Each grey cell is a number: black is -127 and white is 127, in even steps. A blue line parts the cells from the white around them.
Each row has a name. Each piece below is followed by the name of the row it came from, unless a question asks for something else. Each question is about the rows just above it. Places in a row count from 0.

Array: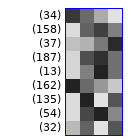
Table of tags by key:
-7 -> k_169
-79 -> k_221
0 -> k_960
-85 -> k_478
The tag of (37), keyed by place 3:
k_478
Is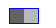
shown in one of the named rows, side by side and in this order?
no
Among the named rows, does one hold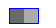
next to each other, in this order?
yes
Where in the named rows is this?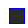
(37), 3

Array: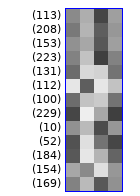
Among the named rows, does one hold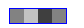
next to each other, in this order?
yes
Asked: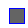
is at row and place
(184), 3
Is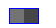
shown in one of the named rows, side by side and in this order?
yes
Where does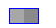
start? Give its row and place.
(154), 0

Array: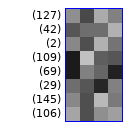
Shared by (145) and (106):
-48
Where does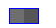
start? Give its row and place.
(29), 0
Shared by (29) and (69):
1
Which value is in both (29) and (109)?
-41
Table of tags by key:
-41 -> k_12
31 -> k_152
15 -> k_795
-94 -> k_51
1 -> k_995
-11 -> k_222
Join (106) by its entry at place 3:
k_152
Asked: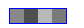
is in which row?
(145)

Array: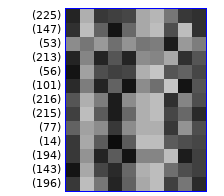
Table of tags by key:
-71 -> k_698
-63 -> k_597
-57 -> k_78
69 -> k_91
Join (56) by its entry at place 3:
k_597
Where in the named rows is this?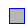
(225), 6
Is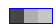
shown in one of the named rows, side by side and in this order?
yes
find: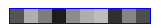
(216)
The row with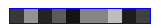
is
(194)
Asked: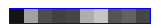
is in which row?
(56)

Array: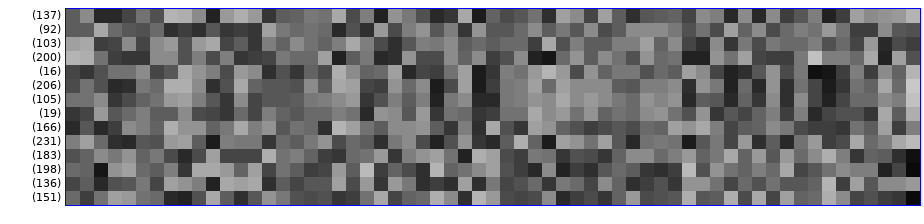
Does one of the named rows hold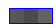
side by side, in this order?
no
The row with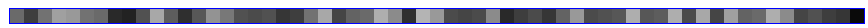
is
(151)
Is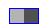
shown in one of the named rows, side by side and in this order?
no
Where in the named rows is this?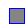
(105), 42

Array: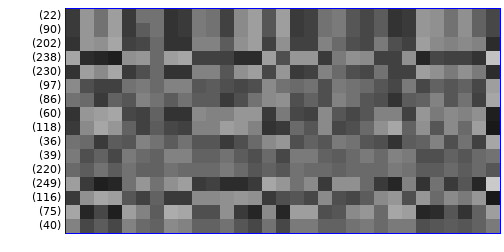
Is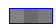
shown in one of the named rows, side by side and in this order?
no
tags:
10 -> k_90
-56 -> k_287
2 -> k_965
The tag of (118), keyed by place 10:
k_965
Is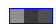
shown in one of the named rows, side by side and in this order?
yes

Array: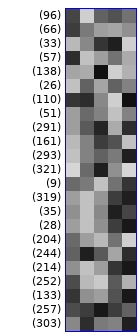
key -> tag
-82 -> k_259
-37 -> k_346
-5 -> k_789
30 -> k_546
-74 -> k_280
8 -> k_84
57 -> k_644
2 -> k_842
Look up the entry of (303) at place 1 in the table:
k_259
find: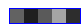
(244)
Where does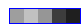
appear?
(319)
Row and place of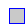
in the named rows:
(252), 2
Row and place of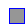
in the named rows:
(319), 2
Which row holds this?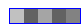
(26)
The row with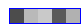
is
(252)

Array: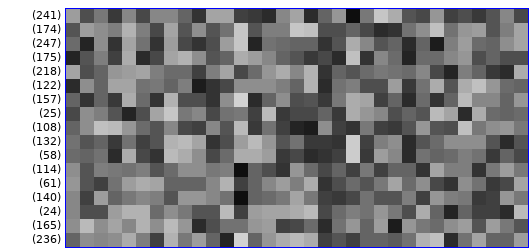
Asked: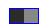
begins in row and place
(241), 14
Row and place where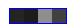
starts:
(108), 16
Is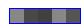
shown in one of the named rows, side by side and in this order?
yes
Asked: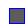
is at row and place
(236), 23
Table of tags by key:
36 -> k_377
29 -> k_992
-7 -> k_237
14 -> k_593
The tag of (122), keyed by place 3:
k_377

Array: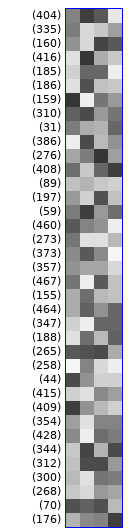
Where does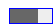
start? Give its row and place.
(185), 1
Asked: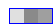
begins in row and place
(415), 1
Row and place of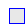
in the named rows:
(404), 3

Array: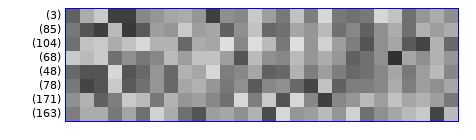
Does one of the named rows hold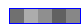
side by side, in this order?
no
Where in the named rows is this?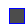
(163), 14
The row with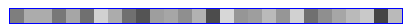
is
(163)
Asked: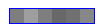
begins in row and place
(48), 17
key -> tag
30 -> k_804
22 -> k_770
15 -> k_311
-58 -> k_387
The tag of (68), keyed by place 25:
k_311

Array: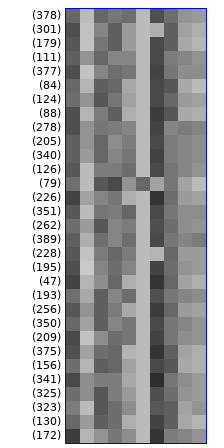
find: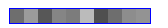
(262)
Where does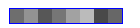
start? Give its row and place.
(124), 0

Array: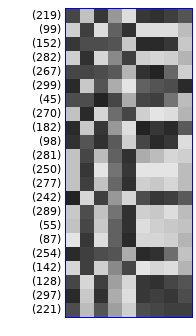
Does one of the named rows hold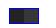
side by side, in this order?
yes
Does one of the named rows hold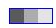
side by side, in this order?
no

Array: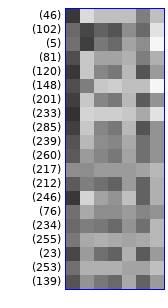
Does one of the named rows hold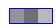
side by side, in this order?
yes
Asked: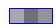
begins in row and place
(239), 4

